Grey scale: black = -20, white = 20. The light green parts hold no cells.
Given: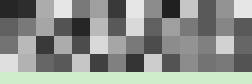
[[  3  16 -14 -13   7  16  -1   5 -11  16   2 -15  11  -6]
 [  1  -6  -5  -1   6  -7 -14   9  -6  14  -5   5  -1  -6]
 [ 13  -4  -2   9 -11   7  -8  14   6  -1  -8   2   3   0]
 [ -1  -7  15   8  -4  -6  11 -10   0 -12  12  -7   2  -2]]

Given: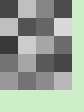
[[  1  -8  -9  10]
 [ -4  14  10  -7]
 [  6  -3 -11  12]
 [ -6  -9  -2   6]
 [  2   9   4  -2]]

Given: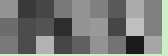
[[  7   0   3 -11  -9  -1   3   0  -6]
 [ 10   0  -3  -8  -7 -13   3   4  -9]
 [-16   6  -1  -8   8  -9  -5   3  -2]]

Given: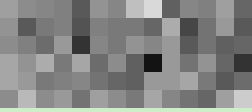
[[  5  -4   5   2   1   0  -6   3   1  10  14  -5   1   0]
 [  4  -6   3  -6  -1   0  -7   0  -1  -1  -4   7  -9  -2]
 [ -5  -4   2   0  -3   4 -12   1  -1   3   1   4  -6  -2]
 [ -4 -12   6   3   7  -1   6  -3   2  -5 -17   4  -2   3]
 [ -6  -3   6   4  -1   0   1  -2  -4  -5   4   4   6  -1]
 [  5  12   2   9   2   4  -2   5   2  -1   6   1  -2  -4]]

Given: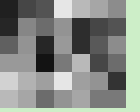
[[  6   2 -15  -9  -7  16   9]
 [ -9  -7 -14   1  -3   3 -13]
 [ -6   2  -5   3 -14   4 -13]
 [ -9  -3   4   4 -17  -1   9]
 [  3 -12  13   8   5  16   5]
 [ -1  -1   9   6  -3   3   6]]

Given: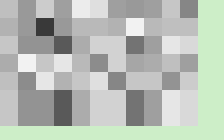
[[ 11   1  10   4  12   5  17  15   5   4   5]
 [ 10  10   8   4 -11   4   9   9   8  18   9]
 [ 16  14  11   3   3  -6   7  13  13  -2   5]
 [ 10   5   7  18  11  16   9   2  13   6   7]
 [  3  12  10   2  16   8  11  15   1  11  11]
 [ 16  14  11   3   3  -6   7  13  13  -2   5]
 [ 16  14  11   3   3  -6   7  13  13  -2   5]]

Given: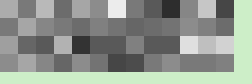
[[ 11  -9   7  -1   9  -3   6   2  17  -1  -6 -13   1]
 [  0  -3  -1   6   1  -1  -3   0  -2  -4  -3  -2   2]
 [ 10  13   5  -4  -6   8 -12  -6  -6   0  -6  -6  15]
 [ -1   0   2   6   1  -4   2  -2  -9  -8  -1   2  -1]]
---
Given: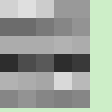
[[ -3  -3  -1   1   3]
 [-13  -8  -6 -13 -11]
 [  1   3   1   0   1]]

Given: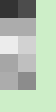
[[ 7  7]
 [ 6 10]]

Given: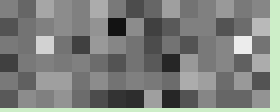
[[ -7  -2   0   2   0   3 -17   2 -10  -6   0   0  -7  -3   9]
 [-10  -1   0  -1   0  -3  -7  -2  -6 -14   4  -1   1  -5   7]
 [ -6   2   0   3  -3  -8 -12 -13   5 -14  -7   1  -4  -4   3]]

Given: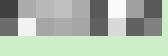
[[-3 18  6  7  6 -5 14 -5  0]]

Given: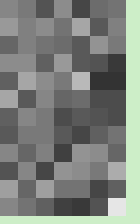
[[  4   0   2  -2   6  -6   0]
 [  2   2  -5   4  -6  -7 -11]
 [  6  -6   1  -4  -3  -8  -8]
 [ -6  -1  -1  -6  -9  -5  -2]
 [ -7   1  -9   3   2  -1   7]
 [  1  -2  -5 -10 -11  -7  16]]

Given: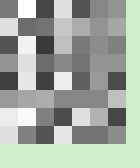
[[15 -3 -2 11  7  3  6]
 [ 3 15 -3  1 -2  3  3]
 [ 4  6  7  1  1  1 10]
 [15  0 -7 16 -2 -2  2]]

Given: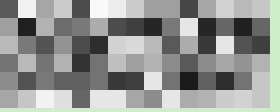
[[  5 -15   8  -3  -1   7  -8 -10 -14  -1  16 -14  -4 -15  -4]
 [ -2   9  -2   8 -12  -2  10   5   8   2  -6   2   6   3   8]
 [  6  11  18  15  -4  16  16   6   2  16   7   8  12  13  11]]

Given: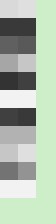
[[-11 -11]
 [  6  11]
 [ 18  18]
 [  8   8]
 [ -2   3]]
